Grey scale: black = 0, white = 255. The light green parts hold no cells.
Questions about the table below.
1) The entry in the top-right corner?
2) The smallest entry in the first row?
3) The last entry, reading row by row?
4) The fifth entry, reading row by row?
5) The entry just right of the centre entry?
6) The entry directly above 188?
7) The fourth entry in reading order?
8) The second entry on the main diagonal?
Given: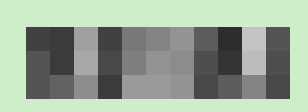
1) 84
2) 45
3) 72
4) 120
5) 140
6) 195
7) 65
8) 59

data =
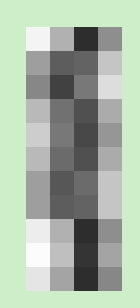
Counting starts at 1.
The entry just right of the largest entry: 191
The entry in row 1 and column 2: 177
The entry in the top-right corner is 142
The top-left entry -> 244
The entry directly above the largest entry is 237
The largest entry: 252
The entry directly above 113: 65
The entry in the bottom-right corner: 135
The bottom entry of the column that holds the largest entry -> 229
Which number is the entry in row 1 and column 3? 45
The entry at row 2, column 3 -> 99
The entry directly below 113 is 120
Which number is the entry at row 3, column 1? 135

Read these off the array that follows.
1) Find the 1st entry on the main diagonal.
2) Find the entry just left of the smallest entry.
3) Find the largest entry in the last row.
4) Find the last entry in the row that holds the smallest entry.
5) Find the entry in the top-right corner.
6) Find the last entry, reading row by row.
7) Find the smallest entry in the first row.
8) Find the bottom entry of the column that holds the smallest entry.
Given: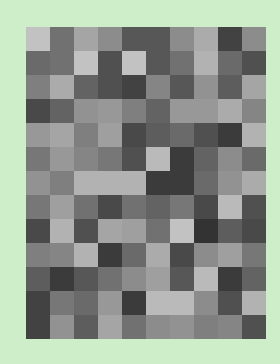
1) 194
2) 194
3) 165
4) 73
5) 140
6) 80
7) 66
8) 127

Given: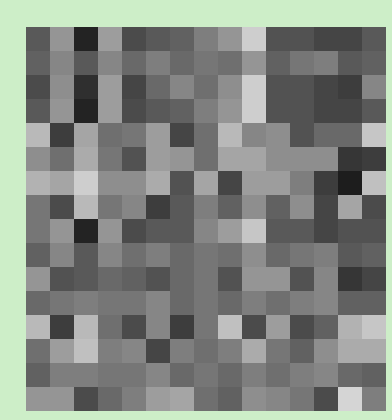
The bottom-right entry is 126
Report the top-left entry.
89
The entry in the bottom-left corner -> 149
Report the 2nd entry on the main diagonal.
134
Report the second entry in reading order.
149
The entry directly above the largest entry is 105
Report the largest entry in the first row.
206
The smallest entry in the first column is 75
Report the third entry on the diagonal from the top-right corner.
69
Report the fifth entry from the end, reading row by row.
134
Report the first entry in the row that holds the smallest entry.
178
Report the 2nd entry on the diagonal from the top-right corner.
89
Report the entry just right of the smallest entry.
192
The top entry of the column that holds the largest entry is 69
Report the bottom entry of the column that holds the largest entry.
213
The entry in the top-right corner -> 89
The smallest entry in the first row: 35
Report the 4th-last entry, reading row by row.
118
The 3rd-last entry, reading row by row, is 75

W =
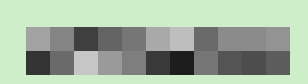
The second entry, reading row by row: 132
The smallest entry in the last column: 92
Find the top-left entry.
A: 162
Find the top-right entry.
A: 147
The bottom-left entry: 51
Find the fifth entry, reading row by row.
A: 118
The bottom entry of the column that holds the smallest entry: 29

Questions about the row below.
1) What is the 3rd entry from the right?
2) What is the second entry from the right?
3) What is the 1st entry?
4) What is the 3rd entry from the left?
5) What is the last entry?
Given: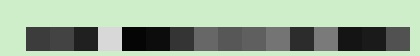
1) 20
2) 26
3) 60
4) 32
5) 81
